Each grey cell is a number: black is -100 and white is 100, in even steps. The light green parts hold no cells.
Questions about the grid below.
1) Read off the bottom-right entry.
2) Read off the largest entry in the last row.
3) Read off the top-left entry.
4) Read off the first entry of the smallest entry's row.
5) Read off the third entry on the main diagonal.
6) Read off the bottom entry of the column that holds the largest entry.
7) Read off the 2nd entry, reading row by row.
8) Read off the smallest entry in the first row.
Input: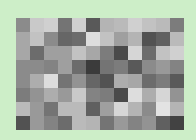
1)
-48
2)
46
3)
9
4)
9
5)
25
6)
-25
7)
58
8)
-30

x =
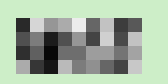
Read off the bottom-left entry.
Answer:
34
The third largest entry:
63
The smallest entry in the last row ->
-83
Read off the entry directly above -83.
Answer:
-94
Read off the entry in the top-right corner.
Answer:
-31
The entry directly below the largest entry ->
18
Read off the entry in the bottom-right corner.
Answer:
57
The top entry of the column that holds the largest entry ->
85
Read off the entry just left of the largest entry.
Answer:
34
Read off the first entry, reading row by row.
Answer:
-68
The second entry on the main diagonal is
-3

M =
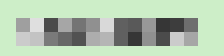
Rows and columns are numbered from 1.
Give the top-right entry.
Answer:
-14
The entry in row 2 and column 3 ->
-4
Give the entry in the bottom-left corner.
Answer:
59
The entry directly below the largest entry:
53
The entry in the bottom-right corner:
30

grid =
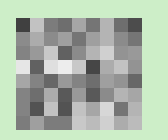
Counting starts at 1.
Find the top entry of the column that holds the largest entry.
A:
-14
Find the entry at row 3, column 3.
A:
57
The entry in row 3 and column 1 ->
3
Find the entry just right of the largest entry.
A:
57
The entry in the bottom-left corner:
-3
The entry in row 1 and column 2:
52
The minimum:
-50
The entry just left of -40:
-14
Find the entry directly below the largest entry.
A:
20
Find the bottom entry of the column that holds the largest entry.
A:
-3
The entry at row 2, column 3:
9
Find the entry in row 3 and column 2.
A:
20
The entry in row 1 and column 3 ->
-3
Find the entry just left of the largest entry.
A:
75
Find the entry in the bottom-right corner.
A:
47
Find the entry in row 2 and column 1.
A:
9
